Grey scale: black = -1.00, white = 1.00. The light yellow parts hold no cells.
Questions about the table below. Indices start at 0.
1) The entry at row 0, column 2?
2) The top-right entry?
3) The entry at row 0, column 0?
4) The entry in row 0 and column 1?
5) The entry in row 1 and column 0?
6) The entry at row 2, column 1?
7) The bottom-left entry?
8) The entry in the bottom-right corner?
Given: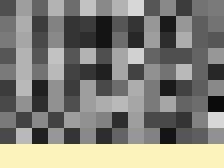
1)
-0.21
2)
-0.04
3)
-0.38
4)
0.24
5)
-0.10
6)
0.30
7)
-0.43
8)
0.13

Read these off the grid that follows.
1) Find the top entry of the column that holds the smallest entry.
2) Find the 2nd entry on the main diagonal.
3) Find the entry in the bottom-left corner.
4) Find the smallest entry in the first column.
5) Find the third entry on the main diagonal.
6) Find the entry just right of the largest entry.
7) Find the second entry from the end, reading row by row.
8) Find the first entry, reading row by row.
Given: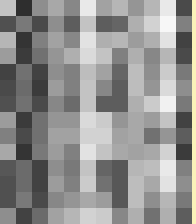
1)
-0.64
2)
-0.05
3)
0.11
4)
-0.48
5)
0.00
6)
0.00
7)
0.37
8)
0.53

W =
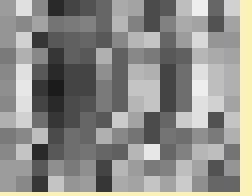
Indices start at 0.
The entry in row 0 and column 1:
0.76
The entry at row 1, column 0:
0.17
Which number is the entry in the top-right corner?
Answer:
0.64
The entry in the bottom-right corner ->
-0.20
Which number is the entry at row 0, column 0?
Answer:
0.22
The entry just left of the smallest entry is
-0.58
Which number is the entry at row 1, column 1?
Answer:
0.07
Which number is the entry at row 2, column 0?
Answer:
0.17
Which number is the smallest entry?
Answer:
-0.79
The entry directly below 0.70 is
0.43
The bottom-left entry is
0.22
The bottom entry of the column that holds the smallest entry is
0.54
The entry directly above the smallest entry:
-0.68
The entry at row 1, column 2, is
0.28

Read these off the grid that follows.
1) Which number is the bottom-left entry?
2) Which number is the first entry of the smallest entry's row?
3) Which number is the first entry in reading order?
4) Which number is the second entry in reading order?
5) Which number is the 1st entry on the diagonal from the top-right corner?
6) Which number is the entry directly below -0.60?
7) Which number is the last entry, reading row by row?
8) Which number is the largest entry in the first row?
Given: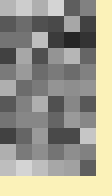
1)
0.49
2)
-0.09
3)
0.43
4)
0.61
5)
0.01
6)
-0.21
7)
-0.26
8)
0.66

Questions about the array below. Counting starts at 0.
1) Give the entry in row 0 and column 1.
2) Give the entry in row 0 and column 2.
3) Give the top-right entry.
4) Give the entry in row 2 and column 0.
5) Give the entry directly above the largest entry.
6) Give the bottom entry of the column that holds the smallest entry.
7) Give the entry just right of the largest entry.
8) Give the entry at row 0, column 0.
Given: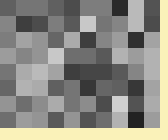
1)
-0.08
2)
-0.08
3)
-0.35
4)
-0.02
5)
-0.25
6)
-0.73
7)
-0.35
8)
-0.25

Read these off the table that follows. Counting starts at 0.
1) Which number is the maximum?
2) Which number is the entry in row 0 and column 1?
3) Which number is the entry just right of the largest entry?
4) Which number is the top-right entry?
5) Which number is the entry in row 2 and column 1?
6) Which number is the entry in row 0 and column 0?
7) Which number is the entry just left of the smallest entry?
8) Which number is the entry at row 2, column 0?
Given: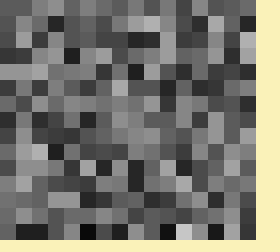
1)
0.55
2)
-0.29
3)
0.11
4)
-0.17
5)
0.22
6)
-0.29
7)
0.05
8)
-0.41
